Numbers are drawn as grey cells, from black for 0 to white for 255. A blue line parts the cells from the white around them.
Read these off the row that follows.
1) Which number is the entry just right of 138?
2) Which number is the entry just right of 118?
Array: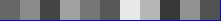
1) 68
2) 88

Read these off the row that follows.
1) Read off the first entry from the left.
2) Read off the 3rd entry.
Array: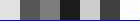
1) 225
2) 125

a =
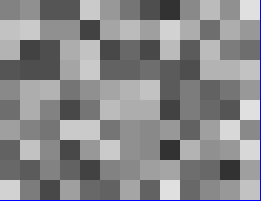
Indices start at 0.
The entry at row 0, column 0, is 130
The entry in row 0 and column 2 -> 85
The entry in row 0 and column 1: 144
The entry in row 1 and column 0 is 194
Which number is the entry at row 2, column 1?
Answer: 66
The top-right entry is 224
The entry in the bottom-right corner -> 194
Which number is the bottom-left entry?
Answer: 210
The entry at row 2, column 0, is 179

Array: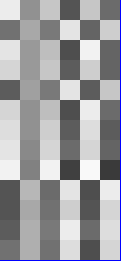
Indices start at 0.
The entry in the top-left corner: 236
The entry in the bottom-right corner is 213
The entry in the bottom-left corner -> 113
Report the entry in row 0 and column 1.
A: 145
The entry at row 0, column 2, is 198
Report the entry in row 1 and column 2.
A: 121
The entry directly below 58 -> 236
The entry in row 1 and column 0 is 113
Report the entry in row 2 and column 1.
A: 153
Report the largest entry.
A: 249
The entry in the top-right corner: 107
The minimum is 58
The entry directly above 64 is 107
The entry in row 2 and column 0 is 228
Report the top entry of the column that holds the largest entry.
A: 198
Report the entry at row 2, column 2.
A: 190
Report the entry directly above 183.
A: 129

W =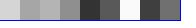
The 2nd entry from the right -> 63
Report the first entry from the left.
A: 213
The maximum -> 250

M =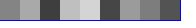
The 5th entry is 212
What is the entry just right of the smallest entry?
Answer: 191
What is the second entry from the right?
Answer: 125

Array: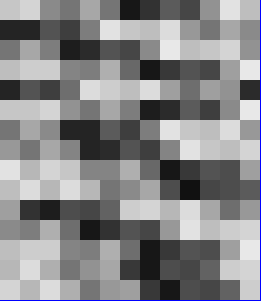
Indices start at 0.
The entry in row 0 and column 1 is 212
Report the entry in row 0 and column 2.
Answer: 138
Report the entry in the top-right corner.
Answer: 190
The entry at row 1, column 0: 36
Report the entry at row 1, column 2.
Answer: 83
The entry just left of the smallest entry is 77
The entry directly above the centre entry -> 62
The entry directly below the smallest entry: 220
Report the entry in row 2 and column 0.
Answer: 117
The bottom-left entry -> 212
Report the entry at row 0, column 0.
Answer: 198
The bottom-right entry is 205
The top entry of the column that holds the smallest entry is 70
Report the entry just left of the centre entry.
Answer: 43
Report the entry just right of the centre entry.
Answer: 62
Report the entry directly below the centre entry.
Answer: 175

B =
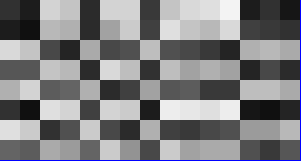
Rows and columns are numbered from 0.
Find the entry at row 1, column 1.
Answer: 16
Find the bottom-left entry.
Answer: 100
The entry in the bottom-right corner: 86
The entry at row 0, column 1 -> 28
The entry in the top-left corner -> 49
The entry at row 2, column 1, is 196
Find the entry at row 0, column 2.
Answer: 211
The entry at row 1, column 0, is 28
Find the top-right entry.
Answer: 22
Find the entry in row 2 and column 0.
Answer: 217
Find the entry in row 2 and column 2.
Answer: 72
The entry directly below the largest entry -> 217
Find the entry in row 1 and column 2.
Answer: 184

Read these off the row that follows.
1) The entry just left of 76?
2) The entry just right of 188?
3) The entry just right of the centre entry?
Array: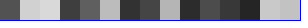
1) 44
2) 50
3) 181
